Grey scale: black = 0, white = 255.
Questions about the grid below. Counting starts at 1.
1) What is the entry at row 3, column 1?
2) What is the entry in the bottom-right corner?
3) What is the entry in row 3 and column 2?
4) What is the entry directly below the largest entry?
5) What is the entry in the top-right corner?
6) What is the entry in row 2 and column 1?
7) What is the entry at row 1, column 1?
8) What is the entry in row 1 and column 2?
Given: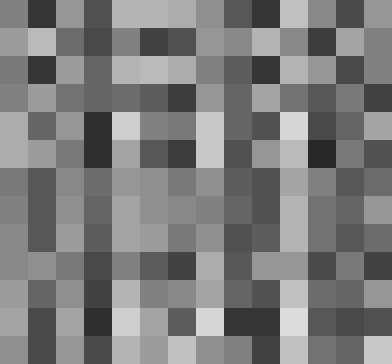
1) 121
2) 200
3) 53
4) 192
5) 150
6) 156
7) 129
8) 53

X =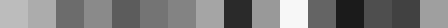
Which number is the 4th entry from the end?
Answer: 27
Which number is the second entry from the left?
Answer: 172
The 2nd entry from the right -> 65
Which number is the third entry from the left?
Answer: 108
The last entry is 159

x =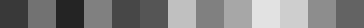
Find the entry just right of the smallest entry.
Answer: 128
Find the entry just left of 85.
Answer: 71
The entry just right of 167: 226

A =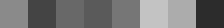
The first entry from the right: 44
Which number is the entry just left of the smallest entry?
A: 172

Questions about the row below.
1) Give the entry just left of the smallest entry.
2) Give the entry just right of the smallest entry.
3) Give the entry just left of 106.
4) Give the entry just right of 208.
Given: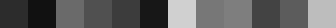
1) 44
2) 106
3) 17
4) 119

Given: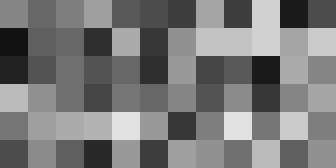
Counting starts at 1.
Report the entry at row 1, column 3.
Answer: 126
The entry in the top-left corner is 133
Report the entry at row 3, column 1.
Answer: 34
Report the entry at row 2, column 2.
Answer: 95
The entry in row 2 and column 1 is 18
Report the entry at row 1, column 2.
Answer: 103
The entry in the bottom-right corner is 145
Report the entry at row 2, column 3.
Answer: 103
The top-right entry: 76
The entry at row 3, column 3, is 111
